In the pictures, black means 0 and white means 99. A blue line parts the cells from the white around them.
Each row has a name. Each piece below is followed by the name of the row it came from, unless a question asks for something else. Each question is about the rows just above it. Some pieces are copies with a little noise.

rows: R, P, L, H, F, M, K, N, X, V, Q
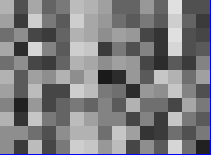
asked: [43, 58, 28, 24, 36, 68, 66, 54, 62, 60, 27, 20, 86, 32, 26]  L
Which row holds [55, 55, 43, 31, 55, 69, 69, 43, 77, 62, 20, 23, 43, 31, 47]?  V
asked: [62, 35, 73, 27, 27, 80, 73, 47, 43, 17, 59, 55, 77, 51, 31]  K
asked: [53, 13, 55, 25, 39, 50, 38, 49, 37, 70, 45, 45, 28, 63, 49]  N
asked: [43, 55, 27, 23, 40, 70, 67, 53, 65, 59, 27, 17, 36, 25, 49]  F
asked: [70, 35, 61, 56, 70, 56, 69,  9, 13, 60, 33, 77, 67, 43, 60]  M

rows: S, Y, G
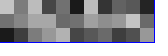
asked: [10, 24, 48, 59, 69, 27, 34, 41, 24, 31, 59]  G
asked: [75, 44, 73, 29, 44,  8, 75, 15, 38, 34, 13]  S
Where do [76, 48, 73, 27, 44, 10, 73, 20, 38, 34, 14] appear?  S
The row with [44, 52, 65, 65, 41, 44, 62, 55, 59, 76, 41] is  Y

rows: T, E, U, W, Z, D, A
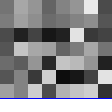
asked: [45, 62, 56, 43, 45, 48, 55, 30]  E
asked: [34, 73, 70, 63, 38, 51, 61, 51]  W
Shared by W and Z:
[76]
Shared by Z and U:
[13]
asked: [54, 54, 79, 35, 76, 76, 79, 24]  A

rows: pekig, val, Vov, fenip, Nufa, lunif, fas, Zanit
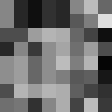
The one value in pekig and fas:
[19]
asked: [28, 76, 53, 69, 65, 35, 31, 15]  fas
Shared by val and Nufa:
[49]

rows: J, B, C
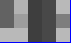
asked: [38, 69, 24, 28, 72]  J
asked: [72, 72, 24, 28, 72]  C
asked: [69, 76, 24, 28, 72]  C
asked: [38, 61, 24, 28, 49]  B

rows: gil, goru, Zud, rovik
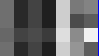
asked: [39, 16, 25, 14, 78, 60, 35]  rovik
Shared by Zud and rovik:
[26]
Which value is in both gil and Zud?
[26]

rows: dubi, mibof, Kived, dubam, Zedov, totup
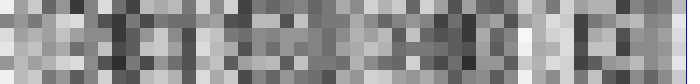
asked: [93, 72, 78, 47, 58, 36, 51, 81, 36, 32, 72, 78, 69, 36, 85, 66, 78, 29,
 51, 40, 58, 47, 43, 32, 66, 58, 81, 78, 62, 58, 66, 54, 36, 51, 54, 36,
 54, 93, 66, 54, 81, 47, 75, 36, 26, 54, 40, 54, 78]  totup
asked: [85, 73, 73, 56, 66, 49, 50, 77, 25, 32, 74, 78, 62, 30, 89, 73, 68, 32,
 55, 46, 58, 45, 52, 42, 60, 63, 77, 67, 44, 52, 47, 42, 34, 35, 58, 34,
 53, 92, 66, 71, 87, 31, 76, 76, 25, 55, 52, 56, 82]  dubam
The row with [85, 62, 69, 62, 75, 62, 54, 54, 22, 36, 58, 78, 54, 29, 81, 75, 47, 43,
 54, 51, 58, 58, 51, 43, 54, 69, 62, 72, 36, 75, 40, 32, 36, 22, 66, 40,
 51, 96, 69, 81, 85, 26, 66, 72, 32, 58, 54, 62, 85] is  Kived
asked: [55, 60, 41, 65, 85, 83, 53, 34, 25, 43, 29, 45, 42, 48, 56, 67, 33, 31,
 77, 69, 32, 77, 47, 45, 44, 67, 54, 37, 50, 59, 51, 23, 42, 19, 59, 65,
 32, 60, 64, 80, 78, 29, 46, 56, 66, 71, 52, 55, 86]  mibof

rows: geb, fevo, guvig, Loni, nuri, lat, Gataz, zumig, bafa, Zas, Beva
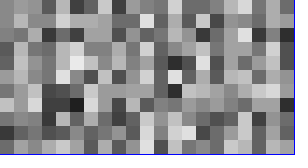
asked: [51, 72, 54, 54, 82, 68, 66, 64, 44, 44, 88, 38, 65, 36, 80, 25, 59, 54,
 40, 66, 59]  fevo
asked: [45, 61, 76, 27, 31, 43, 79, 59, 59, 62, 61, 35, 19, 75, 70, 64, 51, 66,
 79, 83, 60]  Gataz
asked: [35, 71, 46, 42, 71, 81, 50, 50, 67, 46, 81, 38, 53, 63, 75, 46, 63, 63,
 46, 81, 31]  Loni
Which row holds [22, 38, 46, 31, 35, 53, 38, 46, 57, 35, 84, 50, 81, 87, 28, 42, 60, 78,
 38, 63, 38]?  Zas

